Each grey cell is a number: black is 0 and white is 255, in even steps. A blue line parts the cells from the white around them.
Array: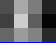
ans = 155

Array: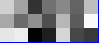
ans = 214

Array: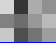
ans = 78

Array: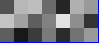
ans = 43

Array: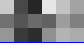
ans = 144

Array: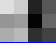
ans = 185

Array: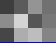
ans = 173

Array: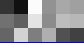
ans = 175

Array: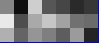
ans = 93
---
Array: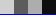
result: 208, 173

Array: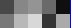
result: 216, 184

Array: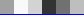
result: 249, 211

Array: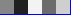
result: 243, 207

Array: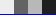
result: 237, 184

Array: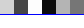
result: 253, 211

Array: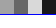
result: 217, 163

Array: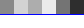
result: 235, 211

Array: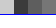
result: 204, 118
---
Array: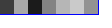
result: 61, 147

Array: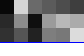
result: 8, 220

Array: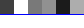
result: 63, 173

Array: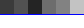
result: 59, 195

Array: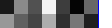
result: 25, 31

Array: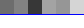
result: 109, 213
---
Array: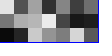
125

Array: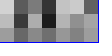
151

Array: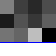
101

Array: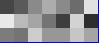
151

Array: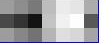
222

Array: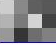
53

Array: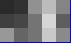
116

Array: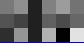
177

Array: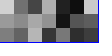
120
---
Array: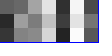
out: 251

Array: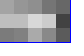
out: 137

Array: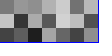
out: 67

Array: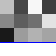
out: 178

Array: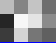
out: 118

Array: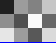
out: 88

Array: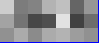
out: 157
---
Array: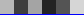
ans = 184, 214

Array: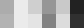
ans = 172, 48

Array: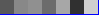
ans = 88, 207

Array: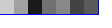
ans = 205, 90

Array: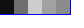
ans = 15, 139

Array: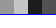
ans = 152, 82
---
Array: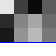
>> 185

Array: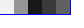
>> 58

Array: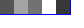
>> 255

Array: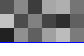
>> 188

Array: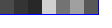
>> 160

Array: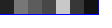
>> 55

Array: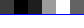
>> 254

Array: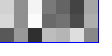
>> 222

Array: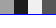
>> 240

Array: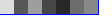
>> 109
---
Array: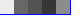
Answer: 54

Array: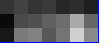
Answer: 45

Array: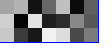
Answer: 11

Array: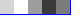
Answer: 58

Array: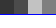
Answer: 194

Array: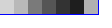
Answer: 30

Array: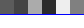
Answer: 238

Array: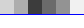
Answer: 147
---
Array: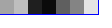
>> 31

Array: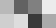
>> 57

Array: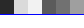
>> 242

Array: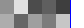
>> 159

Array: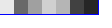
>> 160

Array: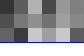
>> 200

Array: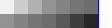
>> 117
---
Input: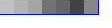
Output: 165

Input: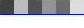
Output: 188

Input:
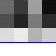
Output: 43

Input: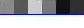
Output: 87

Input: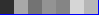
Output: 115

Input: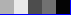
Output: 177

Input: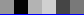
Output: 2

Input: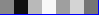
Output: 185

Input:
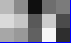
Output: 167
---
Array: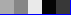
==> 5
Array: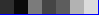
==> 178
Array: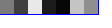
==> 196
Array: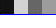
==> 102
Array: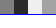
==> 239
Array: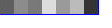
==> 187
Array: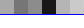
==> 181
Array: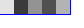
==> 80
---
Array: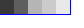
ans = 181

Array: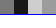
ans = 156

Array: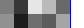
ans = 92

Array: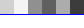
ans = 144

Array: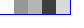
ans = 181

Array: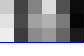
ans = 26

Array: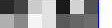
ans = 67

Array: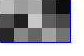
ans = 38
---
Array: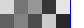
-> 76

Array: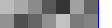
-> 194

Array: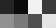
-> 122

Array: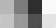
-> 153

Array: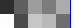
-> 198

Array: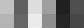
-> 143

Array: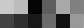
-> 107

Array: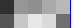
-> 231

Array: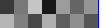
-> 93
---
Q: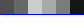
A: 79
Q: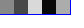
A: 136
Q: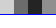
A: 209
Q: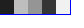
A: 31
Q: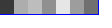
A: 57
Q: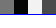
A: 117
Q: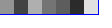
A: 148
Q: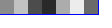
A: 139
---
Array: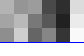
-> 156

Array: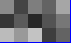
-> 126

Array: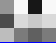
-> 23

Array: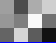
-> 172

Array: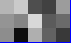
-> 78

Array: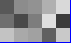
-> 146

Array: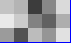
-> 60

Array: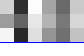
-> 252

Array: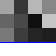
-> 183
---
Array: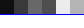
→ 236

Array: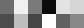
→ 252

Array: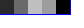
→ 191

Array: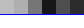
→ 189

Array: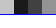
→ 197

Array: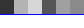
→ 215

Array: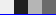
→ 239
